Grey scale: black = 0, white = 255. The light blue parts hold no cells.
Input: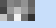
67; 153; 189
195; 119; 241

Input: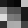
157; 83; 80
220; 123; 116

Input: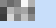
69; 181; 156
60; 213; 133

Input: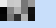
2; 130; 177
6; 117; 45

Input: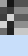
72; 58; 137
62; 211; 92

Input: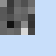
88; 65; 110
89; 81; 103
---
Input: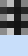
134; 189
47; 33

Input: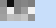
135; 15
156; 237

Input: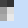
65; 50
158; 220

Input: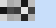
220; 172
22; 72

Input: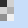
46; 209
211; 177

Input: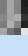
125; 166
125; 167

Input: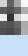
210; 97
90; 79

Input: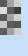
89; 164
223; 94

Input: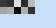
55; 46
163; 171
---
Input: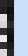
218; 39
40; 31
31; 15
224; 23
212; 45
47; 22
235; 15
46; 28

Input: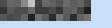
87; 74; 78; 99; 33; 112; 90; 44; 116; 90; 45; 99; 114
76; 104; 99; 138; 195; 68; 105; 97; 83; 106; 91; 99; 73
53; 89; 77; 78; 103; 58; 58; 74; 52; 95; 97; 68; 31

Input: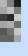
100; 98; 165
182; 126; 30
163; 190; 121
63; 40; 203
164; 175; 112
87; 114; 199

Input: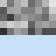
48; 116; 162; 143; 73; 128; 75; 79
196; 121; 170; 191; 110; 140; 179; 229
89; 161; 166; 129; 130; 163; 126; 203
103; 64; 133; 156; 140; 130; 109; 170
181; 207; 192; 205; 101; 150; 162; 147

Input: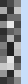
51; 75; 134
50; 77; 133
172; 55; 201
44; 108; 109
141; 231; 71
45; 95; 118
65; 180; 71
128; 34; 195
103; 33; 185
130; 229; 68
200; 212; 108
150; 41; 201

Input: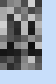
113; 45; 67; 143; 126; 93
81; 130; 143; 77; 208; 55
167; 181; 99; 130; 71; 96
170; 54; 196; 112; 196; 132
209; 73; 46; 187; 33; 184
188; 80; 39; 184; 26; 159
117; 83; 66; 96; 143; 111
155; 21; 133; 156; 16; 193
21; 26; 31; 84; 25; 30
61; 86; 50; 131; 193; 78

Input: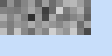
189; 127; 195; 136; 110; 159; 133; 207; 168; 148; 201; 122; 72
94; 146; 105; 133; 157; 102; 157; 109; 138; 179; 185; 159; 119
131; 126; 121; 138; 165; 138; 62; 107; 209; 123; 152; 176; 109
173; 134; 160; 125; 47; 152; 72; 170; 120; 112; 133; 148; 97
145; 126; 150; 142; 173; 145; 165; 150; 136; 158; 177; 110; 161
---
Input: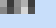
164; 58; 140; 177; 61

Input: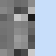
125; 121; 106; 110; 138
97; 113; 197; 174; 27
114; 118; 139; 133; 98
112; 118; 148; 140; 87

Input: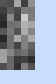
85; 76; 167; 61; 143
50; 137; 67; 203; 125
87; 120; 84; 173; 133
67; 108; 67; 130; 99
163; 102; 58; 65; 46

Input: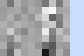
162; 119; 176; 153; 164; 151; 117; 194; 124; 179
158; 176; 146; 168; 149; 187; 215; 101; 132; 177
167; 205; 156; 136; 171; 160; 236; 133; 191; 163
173; 119; 143; 165; 173; 150; 111; 90; 158; 155

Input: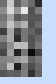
111; 201; 95; 136; 107; 42
117; 164; 89; 107; 86; 86
64; 167; 69; 118; 99; 78
95; 143; 189; 187; 85; 120
131; 140; 153; 169; 99; 118
86; 98; 93; 126; 50; 98

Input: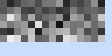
90; 41; 70; 101; 108; 77; 118; 120; 152; 38; 84; 70; 94; 141; 35
131; 231; 166; 90; 169; 83; 106; 119; 146; 44; 163; 144; 77; 117; 202
61; 44; 125; 158; 192; 30; 141; 161; 177; 184; 114; 154; 75; 105; 51
